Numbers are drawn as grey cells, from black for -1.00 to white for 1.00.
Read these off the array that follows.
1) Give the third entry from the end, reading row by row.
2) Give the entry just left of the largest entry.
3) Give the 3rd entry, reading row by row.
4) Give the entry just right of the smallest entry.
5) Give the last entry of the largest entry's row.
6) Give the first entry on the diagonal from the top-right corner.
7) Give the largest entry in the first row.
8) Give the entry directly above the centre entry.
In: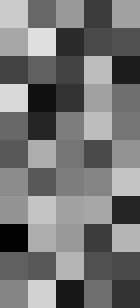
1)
-0.82
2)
0.31
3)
0.20
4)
0.36
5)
-0.37
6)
0.26
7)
0.59
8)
-0.02

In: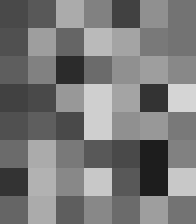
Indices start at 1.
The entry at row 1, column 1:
-0.43
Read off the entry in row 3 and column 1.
-0.26
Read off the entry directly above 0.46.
0.01
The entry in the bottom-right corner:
-0.10
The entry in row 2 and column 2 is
0.24
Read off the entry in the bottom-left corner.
-0.21
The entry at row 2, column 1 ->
-0.37
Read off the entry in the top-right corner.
-0.10
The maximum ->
0.67
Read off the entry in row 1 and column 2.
-0.31

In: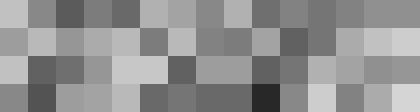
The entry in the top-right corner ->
0.13
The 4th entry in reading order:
-0.03
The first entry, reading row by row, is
0.51
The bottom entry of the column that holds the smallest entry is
-0.69
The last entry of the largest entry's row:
0.67
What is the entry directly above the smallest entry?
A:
-0.24
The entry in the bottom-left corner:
0.07
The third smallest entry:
-0.29
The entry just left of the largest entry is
0.34

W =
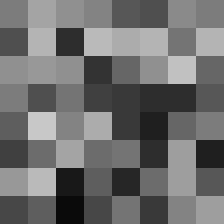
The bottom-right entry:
0.24
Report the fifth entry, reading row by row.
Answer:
-0.32
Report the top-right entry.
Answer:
-0.03
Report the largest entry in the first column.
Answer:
0.19
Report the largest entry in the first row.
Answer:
0.29
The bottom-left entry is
-0.44
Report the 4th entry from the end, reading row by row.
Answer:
-0.09
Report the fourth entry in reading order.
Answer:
0.03
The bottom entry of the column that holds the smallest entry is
-0.92
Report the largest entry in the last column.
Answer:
0.41
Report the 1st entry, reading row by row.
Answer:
-0.03
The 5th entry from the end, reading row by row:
-0.44
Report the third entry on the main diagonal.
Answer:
0.13
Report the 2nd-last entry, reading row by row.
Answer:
0.03
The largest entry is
0.57
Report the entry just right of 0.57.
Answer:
0.03
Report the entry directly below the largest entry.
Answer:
-0.15
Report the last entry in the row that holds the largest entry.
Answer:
-0.03
